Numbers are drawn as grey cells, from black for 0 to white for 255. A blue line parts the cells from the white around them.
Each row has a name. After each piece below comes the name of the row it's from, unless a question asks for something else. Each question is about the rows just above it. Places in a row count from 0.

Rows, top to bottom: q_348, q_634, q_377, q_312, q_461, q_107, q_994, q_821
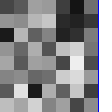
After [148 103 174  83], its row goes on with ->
[190 210 117]
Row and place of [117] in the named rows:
q_312, 6
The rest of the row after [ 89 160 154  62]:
[ 20 111]

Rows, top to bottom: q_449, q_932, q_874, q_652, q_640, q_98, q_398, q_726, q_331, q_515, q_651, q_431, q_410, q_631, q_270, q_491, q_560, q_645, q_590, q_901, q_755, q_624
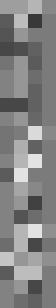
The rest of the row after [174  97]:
[123]
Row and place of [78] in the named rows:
q_652, 1
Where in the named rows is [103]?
q_331, 2

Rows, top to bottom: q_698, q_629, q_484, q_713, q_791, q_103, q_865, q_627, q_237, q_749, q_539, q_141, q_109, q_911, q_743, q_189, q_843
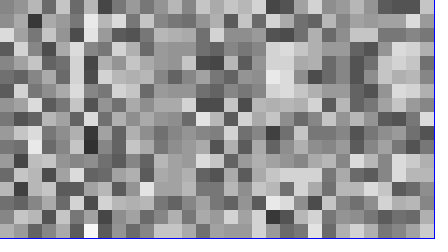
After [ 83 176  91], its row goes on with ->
[170  99 142 176 142 134 154  91 134 162 119  83 119]
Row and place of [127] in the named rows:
q_749, 15
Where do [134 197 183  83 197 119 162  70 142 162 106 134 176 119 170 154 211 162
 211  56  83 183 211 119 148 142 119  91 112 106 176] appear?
q_189
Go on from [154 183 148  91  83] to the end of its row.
[ 83 197]
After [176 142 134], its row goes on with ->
[154  91 134 162 119  83 119]
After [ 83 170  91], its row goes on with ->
[170 197 211 211 211 119 170 106  91 134 219 183 183]
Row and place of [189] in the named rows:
q_141, 2

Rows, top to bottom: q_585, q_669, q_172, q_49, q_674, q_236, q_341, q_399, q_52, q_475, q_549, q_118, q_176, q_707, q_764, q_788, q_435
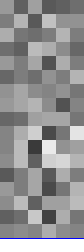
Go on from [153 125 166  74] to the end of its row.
[118 180]
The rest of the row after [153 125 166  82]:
[173 125]
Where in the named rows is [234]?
q_549, 3

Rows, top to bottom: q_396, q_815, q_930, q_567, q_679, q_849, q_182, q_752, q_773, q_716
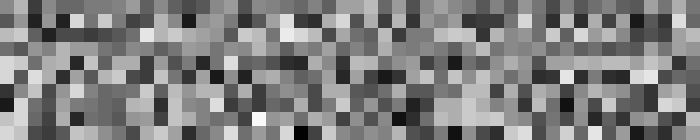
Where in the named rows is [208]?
q_716, 40
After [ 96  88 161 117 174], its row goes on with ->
[117]
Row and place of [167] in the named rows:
q_930, 24

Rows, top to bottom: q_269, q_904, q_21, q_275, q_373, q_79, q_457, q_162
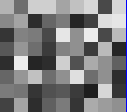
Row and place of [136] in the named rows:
q_904, 0
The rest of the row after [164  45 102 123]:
[ 37  66 223 230]
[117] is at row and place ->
q_457, 1

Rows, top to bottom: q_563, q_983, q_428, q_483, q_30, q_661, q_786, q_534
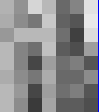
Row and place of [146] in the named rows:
q_563, 1
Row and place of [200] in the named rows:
q_983, 3
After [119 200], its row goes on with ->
[ 98  85 233]
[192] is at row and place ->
q_483, 3
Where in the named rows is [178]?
q_563, 0

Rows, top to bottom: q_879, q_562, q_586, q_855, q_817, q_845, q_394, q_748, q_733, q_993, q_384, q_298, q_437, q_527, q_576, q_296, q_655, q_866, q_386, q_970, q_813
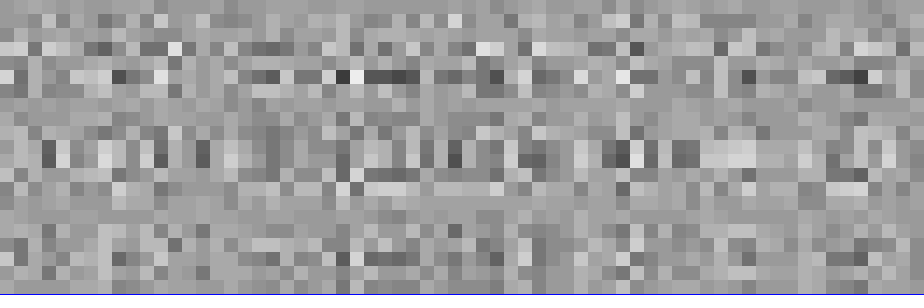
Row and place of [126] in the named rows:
q_813, 35
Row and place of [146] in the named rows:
q_813, 18

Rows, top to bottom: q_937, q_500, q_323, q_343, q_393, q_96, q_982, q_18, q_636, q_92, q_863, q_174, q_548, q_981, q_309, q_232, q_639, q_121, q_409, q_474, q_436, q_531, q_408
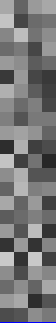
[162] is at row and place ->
q_92, 1
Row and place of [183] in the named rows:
q_981, 1
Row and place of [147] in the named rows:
q_92, 2
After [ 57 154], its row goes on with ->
[70 57]
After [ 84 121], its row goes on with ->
[121]
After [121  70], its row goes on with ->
[154]

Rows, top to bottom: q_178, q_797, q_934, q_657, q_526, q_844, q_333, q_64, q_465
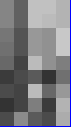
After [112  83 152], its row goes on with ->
[145 200]
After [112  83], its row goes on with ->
[152 145 200]
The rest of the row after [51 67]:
[126  59 179]
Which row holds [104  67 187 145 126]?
q_526
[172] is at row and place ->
q_465, 4
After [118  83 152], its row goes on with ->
[145 200]

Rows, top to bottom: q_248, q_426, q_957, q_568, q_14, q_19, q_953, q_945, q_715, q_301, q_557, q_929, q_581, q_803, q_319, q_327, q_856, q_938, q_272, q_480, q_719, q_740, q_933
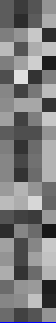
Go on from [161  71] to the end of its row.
[134 200]
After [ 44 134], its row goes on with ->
[107  23]
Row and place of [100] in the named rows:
q_319, 3
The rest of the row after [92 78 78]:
[148]
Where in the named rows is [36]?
q_740, 3
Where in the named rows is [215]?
q_319, 2

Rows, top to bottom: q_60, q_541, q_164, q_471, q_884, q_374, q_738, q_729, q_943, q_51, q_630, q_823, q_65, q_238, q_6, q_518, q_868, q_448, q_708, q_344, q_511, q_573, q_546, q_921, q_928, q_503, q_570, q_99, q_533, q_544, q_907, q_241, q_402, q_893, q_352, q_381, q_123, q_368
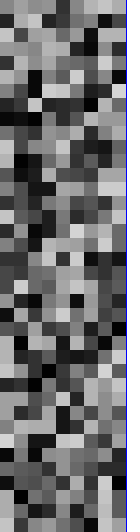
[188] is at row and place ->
q_123, 7
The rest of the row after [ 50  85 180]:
[153 196]
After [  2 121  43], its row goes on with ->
[ 85 180 153 153]
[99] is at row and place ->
q_630, 8
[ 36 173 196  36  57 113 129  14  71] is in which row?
q_541
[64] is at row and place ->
q_546, 7
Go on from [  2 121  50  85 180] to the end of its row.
[153 196]

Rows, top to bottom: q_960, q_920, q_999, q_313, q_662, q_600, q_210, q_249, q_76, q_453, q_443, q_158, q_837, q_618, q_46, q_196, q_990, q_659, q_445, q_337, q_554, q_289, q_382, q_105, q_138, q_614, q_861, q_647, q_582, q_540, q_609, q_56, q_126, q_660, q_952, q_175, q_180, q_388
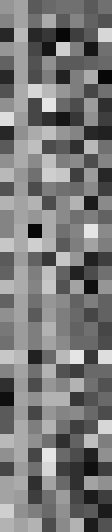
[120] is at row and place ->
q_105, 0
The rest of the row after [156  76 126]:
[112 105 138  62]
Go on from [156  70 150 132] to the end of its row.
[138 105  76]
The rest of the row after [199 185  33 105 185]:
[229  55 222]

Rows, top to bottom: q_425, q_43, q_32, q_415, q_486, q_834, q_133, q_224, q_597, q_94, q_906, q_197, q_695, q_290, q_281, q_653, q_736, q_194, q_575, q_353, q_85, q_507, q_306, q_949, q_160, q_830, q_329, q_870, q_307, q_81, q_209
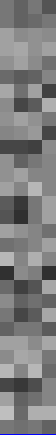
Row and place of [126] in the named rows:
q_353, 2
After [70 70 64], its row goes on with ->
[139]
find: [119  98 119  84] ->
q_425
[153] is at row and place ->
q_94, 2

